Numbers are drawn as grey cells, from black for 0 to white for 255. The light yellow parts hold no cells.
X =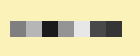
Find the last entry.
53
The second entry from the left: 182
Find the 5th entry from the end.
27

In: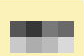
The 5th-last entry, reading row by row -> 105
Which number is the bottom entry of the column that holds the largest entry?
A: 217
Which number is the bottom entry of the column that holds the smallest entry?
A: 173

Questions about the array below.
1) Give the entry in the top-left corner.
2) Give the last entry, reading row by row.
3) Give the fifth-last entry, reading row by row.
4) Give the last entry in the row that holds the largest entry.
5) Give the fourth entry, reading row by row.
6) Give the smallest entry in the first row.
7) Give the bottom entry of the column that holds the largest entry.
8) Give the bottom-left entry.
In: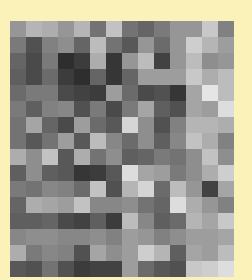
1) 150
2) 221
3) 88
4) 188
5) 150
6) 101
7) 206
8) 88

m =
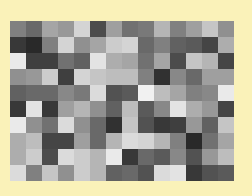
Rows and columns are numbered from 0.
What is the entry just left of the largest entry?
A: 90
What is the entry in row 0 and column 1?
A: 105
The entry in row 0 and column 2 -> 165
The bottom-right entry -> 90
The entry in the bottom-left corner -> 219
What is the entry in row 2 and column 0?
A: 234
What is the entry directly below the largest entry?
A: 90
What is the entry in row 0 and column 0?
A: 128
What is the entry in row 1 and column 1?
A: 41
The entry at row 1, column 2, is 128
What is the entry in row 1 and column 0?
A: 56
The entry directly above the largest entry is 128
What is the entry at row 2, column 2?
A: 63
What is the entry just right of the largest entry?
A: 189
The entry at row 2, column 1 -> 63
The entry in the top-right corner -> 144
